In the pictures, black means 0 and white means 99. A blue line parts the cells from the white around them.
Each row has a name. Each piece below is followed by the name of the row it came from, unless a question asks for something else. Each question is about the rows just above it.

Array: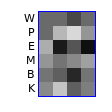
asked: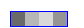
P
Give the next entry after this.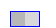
[58]
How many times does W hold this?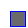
3
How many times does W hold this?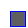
0
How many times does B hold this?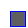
1

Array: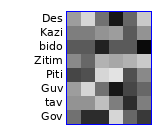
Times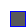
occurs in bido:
4
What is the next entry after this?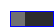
[83]
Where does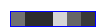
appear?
Gov
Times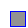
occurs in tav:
2
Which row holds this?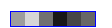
Guv
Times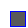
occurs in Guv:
0

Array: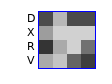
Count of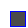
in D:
3
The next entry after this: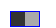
[81]
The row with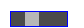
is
D
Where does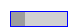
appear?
X
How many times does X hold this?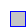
0

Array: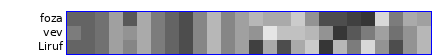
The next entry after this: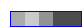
[25]
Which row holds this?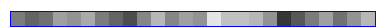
vev
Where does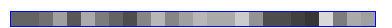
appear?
foza
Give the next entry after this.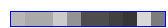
[66]
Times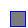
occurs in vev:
3

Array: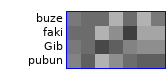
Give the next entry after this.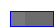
[69]
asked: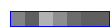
pubun
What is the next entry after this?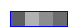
[37]
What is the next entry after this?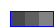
[55]
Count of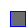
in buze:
3
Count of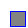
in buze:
0

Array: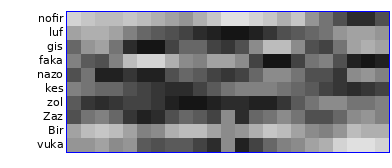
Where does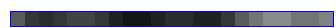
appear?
zol
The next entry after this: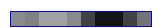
[50]
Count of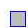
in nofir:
3
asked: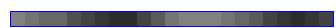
kes
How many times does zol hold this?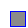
2
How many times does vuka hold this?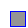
3
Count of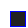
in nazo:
4

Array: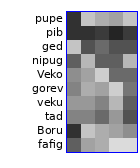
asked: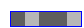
nipug
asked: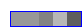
veku
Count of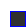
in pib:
2
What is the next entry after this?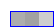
[46]
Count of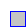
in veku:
0
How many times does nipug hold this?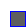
3
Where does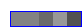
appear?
tad

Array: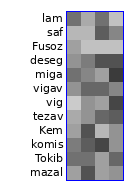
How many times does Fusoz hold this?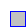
3
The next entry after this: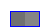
[62]
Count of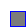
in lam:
0
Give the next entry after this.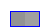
[27]
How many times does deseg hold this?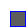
0
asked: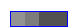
deseg

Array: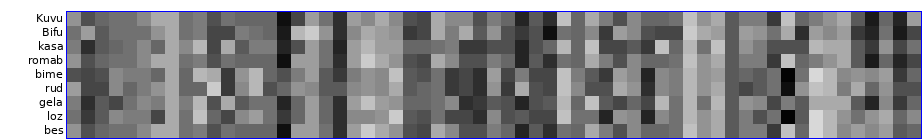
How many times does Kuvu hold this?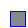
6
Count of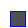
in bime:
4

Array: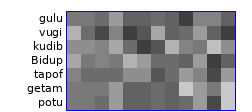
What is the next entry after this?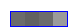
[28]
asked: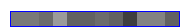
gulu
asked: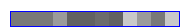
getam
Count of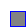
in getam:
0

